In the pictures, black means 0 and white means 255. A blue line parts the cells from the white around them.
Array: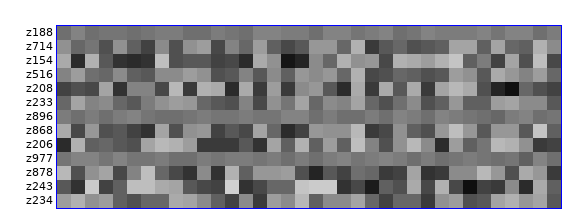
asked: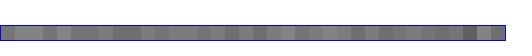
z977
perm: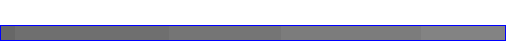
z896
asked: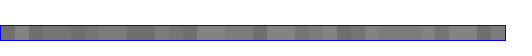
z188

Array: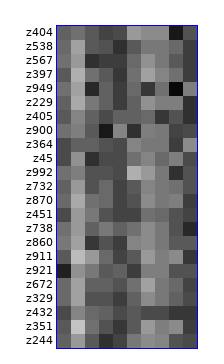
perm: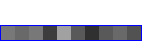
z538
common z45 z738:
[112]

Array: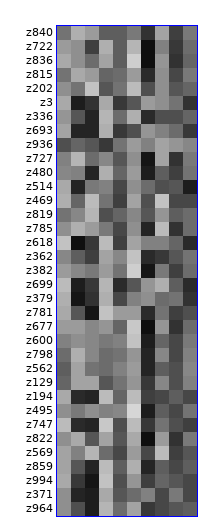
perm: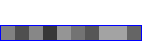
z129
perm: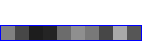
z371
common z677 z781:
[155]

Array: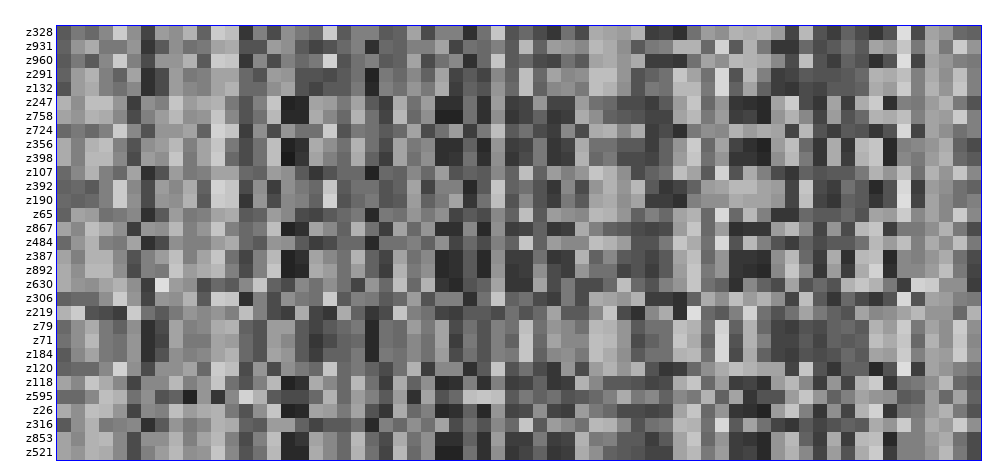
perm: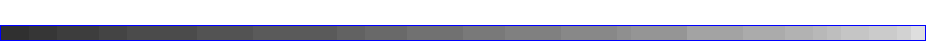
z960
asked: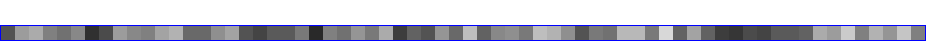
z132
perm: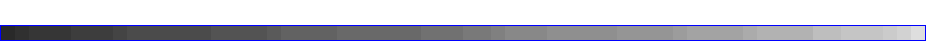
z120
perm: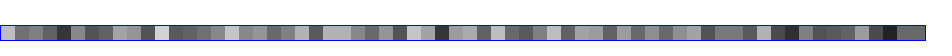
z107

